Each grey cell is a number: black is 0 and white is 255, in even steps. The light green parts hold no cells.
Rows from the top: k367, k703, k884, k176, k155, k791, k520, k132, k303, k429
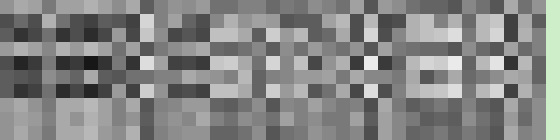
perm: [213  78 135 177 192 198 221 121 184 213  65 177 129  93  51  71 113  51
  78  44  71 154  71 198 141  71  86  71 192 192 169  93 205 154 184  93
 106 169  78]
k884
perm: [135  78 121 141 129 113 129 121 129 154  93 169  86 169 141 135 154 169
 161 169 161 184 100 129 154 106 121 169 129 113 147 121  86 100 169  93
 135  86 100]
k132
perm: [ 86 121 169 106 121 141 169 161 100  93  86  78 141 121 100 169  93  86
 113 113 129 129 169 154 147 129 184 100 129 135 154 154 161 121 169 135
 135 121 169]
k791

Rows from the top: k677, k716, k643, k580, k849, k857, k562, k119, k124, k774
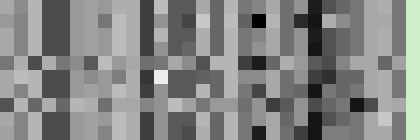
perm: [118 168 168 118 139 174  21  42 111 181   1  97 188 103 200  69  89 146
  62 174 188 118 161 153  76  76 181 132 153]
k716
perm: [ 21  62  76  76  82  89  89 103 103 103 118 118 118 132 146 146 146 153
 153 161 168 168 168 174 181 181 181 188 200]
k124
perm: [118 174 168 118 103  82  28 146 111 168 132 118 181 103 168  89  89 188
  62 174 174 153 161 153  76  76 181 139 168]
k677
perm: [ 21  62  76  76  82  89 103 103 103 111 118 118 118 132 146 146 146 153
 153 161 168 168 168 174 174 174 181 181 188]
k580

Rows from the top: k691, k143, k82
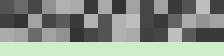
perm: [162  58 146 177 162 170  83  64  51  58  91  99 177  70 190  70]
k143
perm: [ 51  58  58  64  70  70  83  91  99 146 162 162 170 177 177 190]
k143
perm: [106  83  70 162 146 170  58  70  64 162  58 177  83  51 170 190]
k691
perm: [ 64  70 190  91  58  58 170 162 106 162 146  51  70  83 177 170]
k82
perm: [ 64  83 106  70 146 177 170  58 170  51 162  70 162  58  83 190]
k691
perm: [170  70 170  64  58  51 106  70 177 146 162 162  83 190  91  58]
k82

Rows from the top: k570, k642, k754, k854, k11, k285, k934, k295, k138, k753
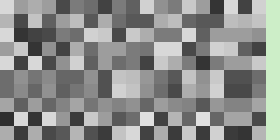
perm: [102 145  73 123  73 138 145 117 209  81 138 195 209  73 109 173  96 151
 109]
k934
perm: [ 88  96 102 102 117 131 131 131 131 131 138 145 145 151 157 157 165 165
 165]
k295
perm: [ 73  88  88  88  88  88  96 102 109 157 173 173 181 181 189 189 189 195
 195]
k642
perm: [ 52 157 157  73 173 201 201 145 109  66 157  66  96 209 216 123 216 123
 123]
k11
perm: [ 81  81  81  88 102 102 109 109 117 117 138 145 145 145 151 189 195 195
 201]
k285
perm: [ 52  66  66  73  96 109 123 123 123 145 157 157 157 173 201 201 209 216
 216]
k11
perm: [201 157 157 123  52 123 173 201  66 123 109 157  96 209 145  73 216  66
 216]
k11

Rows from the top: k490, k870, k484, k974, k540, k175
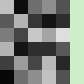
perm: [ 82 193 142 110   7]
k175
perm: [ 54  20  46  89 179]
k870

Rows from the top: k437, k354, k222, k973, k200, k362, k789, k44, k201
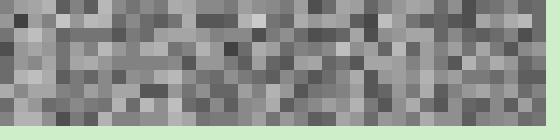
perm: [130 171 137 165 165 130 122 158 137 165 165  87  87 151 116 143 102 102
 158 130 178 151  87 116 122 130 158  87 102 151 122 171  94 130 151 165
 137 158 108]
k789
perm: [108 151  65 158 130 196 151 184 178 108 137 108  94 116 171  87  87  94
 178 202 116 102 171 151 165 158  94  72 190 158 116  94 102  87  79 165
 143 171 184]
k354
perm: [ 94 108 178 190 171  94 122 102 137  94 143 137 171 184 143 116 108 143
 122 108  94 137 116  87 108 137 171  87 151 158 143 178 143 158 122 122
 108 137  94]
k362
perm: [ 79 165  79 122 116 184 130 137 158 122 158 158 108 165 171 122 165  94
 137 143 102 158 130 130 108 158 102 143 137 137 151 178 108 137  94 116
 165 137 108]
k437
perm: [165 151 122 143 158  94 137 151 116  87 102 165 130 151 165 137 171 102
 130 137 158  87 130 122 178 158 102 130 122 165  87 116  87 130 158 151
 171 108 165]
k789

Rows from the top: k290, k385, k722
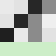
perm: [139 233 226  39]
k290
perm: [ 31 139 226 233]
k722
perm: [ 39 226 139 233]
k290
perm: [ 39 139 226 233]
k290
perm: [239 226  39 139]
k385
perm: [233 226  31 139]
k722

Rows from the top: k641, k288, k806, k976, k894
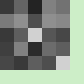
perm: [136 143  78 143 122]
k288
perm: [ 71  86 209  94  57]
k806

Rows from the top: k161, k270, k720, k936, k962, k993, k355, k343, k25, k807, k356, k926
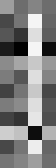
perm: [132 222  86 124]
k993
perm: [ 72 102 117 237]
k356
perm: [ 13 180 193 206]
k807
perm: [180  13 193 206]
k807
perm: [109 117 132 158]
k926
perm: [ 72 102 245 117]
k270
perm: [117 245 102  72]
k270

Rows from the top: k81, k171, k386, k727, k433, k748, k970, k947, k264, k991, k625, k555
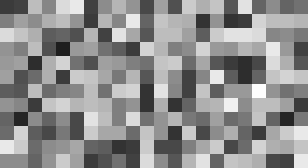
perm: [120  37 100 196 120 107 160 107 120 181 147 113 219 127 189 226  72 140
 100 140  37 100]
k264
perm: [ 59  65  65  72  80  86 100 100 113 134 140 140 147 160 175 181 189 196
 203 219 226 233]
k81
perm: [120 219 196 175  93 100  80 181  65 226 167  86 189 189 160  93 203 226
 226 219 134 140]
k386
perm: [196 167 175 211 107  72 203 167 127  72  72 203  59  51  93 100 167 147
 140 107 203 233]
k625
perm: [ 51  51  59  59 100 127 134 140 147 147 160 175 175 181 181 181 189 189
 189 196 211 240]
k947

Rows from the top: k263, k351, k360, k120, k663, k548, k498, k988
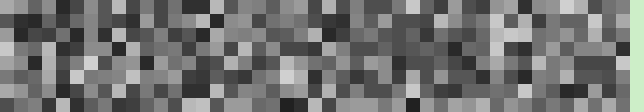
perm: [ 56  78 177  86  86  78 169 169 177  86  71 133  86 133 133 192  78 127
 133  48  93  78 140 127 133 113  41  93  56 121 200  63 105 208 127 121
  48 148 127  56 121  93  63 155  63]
k548
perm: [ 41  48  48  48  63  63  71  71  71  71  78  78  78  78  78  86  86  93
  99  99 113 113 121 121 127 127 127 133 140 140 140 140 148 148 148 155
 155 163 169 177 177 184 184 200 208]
k263
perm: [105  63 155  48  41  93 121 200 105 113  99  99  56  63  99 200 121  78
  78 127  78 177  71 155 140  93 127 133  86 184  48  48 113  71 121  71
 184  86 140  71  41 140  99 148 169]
k498
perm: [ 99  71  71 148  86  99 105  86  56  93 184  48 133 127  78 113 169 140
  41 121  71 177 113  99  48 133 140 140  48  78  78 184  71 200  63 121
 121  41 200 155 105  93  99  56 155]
k351
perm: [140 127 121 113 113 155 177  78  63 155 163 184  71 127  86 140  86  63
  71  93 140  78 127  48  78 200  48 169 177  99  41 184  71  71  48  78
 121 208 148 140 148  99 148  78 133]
k263
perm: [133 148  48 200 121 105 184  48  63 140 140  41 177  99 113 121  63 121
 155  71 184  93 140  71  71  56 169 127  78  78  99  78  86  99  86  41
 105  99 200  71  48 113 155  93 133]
k120

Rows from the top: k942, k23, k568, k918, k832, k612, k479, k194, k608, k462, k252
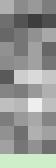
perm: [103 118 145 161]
k918
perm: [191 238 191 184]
k194
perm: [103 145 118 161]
k918
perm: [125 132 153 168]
k608
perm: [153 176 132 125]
k479
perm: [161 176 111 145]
k462
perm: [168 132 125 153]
k608

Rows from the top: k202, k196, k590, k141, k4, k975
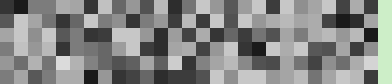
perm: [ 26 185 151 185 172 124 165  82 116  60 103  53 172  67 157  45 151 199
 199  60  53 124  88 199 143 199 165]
k590
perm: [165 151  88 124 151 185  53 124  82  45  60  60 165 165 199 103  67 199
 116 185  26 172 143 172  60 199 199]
k975
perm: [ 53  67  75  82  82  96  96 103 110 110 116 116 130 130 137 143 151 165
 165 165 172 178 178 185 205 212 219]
k4
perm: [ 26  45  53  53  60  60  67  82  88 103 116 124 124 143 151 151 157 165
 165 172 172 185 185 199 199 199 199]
k590
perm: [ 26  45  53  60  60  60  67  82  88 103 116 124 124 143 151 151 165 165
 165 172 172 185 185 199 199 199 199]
k975
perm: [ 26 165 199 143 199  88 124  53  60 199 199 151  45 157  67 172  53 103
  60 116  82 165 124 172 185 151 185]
k590
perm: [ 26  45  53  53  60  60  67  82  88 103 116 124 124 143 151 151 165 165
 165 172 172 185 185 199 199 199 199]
k196

